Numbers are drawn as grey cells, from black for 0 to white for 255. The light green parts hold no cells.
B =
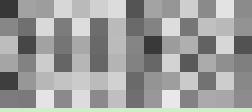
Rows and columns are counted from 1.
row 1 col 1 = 55
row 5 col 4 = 195
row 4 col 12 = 171
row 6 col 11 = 130
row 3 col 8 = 133
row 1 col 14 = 139
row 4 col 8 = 130
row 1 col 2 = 162
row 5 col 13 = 205
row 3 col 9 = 57
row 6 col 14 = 140
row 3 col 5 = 168
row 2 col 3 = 217
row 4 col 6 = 102
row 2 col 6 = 109
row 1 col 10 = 150
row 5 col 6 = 187
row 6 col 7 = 191
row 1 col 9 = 163
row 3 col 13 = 215
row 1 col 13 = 227
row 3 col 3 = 162
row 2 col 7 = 186
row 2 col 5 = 221
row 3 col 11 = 175
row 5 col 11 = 202

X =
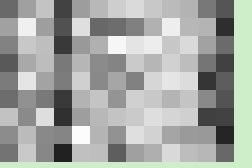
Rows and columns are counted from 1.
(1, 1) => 105
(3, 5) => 153
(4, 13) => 65
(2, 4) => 81
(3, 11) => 218
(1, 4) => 66
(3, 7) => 246
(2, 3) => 158
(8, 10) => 165
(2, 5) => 223
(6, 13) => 83
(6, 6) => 196
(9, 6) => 190
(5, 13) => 93
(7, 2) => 138
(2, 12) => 180
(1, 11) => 179
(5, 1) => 123
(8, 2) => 187
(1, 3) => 195
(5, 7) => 166
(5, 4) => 124
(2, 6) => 104
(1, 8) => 218
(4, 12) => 117
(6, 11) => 196
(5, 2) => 229
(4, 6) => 139
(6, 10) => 180
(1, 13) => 85
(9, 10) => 217
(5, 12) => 53

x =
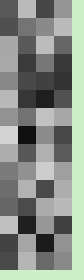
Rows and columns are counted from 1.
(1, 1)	88
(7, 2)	114
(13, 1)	192
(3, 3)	188
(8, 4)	71
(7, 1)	146
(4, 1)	169
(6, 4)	82
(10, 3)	205
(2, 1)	80
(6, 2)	54
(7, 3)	193
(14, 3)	27
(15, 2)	181
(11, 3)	73

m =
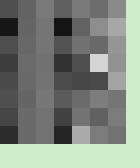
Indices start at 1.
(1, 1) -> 79
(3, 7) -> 149
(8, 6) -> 123
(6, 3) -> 119
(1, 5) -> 122
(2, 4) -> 20
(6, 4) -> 91
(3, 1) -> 78
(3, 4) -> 83
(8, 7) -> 114
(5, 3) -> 115
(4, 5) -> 78
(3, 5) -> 113
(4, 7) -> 146
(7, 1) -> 69
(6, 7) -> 117
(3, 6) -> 105
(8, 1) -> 44

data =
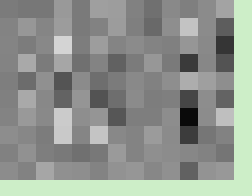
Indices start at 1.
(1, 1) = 123
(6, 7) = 110
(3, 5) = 125
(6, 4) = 99
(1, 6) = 159
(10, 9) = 135
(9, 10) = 140
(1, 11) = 127
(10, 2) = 130
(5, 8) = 137
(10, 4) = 144
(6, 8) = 139
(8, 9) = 155
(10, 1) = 140
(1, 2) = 119
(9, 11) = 135
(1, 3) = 119
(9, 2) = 145
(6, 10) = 127
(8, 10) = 139
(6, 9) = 125
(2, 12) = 139
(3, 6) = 157
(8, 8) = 131
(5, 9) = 129
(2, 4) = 156
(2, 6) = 130
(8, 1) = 141
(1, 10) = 137
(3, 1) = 132
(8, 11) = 60
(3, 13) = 53
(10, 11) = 97
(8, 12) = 118
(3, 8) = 139
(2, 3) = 133

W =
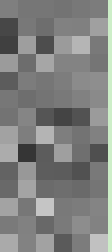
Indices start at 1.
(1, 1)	127
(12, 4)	121
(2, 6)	160
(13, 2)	129
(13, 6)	130
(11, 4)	110
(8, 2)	126
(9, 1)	172
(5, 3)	118
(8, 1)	162
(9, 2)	53
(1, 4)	115
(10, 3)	93
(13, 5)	141
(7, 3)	85
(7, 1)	115
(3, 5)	181
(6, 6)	138
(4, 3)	166
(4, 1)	155
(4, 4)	131
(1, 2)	118
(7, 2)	133
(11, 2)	164
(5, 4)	125
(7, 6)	155
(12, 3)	197
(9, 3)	92

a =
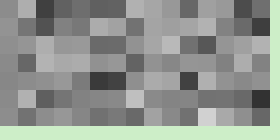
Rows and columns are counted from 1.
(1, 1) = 140
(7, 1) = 141
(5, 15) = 145
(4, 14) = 173
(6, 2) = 177
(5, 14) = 137
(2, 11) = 165
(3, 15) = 178
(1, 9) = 166
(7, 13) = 169
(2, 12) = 178
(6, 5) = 130
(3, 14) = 160
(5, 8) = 143
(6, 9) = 138
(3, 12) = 87
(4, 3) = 179
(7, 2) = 114
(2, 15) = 62
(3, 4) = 151
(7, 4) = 151
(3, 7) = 107
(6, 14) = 105
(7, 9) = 162
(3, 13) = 149
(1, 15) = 111
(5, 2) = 140
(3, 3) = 174
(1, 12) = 160
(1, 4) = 97
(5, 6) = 58
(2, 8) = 114
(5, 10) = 165
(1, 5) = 110
